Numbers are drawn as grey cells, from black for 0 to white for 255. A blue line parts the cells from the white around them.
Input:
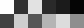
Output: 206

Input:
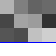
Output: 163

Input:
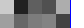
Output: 103

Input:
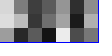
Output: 188

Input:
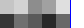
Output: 112

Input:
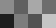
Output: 125

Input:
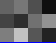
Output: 46

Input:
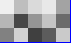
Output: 71

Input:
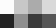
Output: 143
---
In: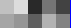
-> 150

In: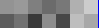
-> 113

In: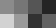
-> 154

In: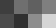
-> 48

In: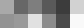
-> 153

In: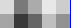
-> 57

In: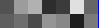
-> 110

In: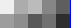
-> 142
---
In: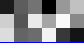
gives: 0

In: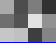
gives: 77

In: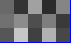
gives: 161

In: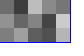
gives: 189

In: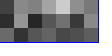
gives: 204

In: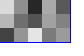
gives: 39

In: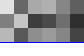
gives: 176

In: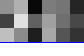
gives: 124

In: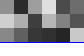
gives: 223

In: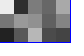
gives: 124
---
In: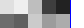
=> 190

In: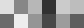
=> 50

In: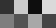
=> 202

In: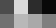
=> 217

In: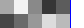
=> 137

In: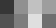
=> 144
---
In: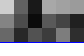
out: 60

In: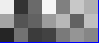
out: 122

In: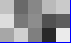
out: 127

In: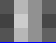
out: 183

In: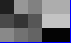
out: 100

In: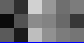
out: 145

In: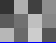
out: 106

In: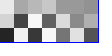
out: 117
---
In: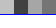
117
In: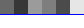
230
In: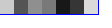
218
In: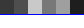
30
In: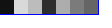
101
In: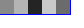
107
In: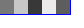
93
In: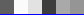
149
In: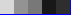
46
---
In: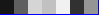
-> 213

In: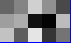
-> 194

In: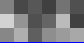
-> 175

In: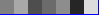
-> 78

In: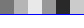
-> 181

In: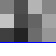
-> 164
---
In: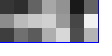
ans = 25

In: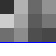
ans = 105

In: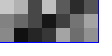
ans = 43

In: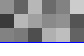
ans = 130

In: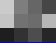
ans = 102

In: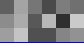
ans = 125

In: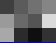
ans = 113

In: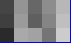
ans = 141

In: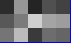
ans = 80
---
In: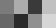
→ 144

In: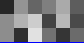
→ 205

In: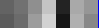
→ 156

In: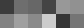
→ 138

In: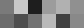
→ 114

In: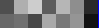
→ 71
